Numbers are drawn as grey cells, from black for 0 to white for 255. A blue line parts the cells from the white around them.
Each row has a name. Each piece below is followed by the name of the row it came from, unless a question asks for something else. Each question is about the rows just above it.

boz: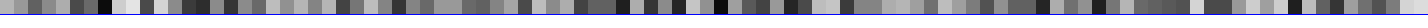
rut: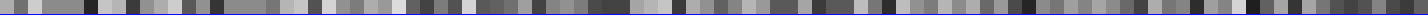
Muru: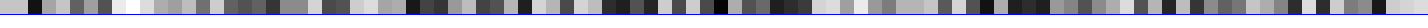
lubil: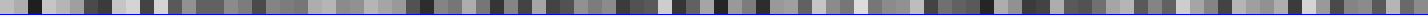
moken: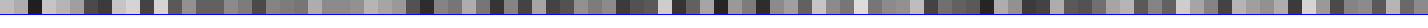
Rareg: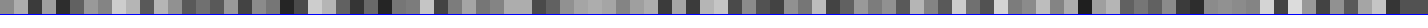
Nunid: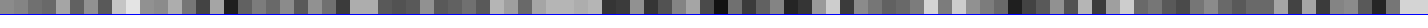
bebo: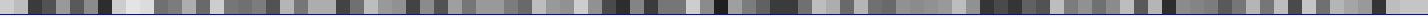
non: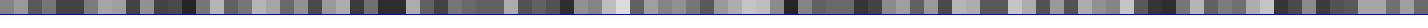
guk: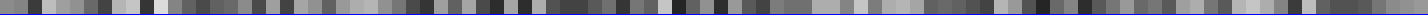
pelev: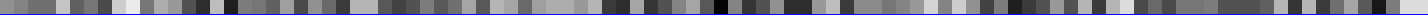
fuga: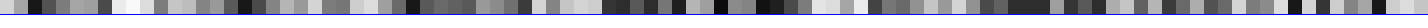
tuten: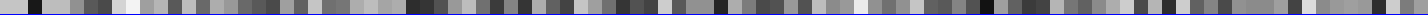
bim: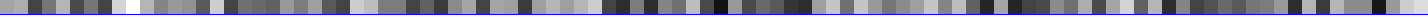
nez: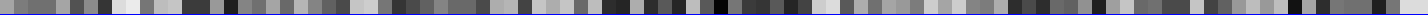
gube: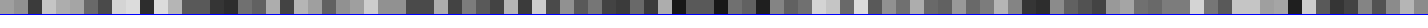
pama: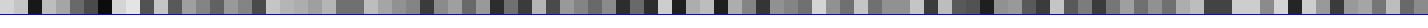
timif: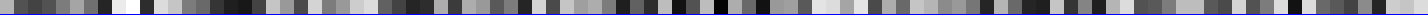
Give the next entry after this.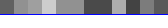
67
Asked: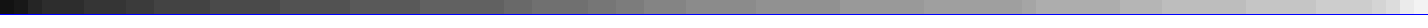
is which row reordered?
tuten
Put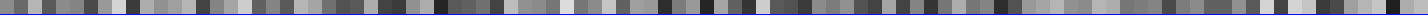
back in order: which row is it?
lubil
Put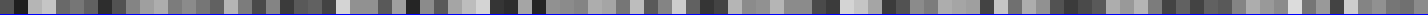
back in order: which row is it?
moken
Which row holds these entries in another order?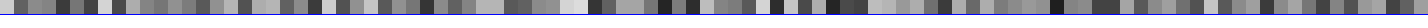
moken
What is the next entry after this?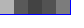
89
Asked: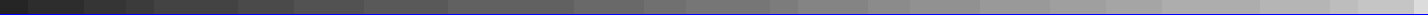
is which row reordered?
guk

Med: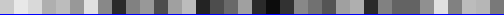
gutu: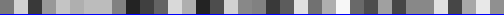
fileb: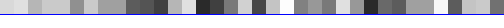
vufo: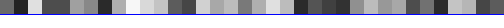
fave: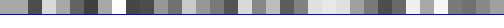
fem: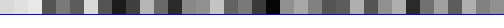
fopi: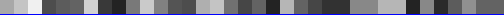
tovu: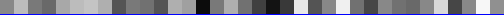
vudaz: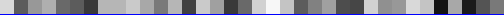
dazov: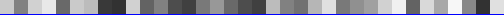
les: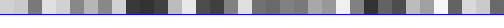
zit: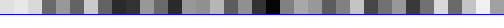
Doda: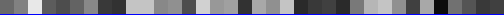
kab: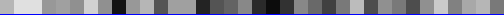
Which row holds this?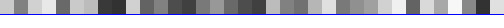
dazov
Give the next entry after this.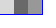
99
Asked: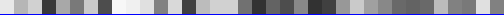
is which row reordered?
les

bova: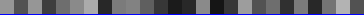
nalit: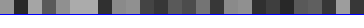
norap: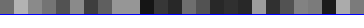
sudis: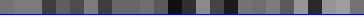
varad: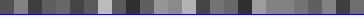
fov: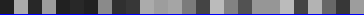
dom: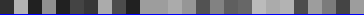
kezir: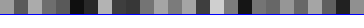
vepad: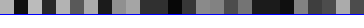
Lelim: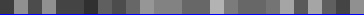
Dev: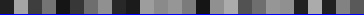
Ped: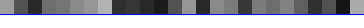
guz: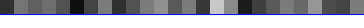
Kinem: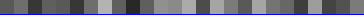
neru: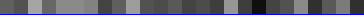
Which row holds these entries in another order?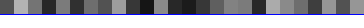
bova
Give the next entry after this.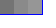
179
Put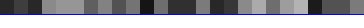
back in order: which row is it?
norap

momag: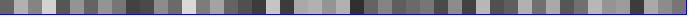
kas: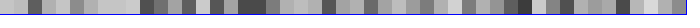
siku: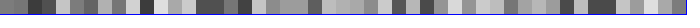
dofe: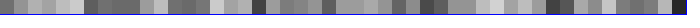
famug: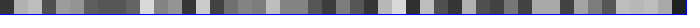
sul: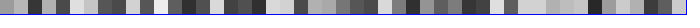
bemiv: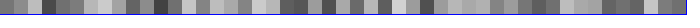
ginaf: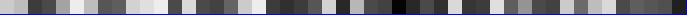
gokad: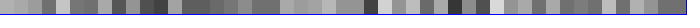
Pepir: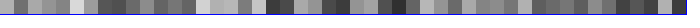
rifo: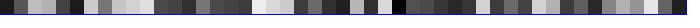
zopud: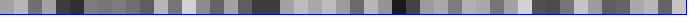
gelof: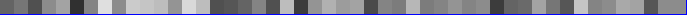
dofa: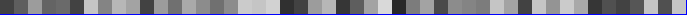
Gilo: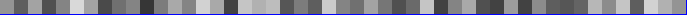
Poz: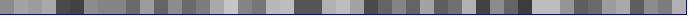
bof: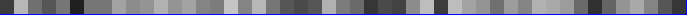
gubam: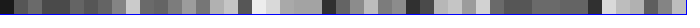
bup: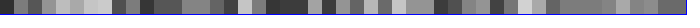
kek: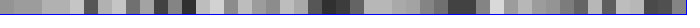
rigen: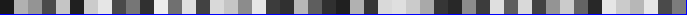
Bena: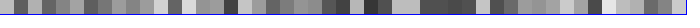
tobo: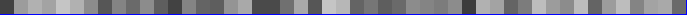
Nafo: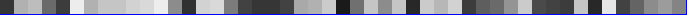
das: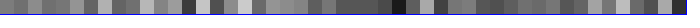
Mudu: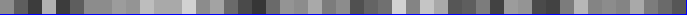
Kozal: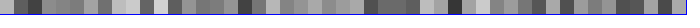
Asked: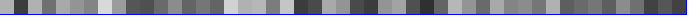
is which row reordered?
Pepir
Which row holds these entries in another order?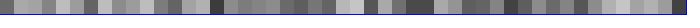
tobo
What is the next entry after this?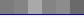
106

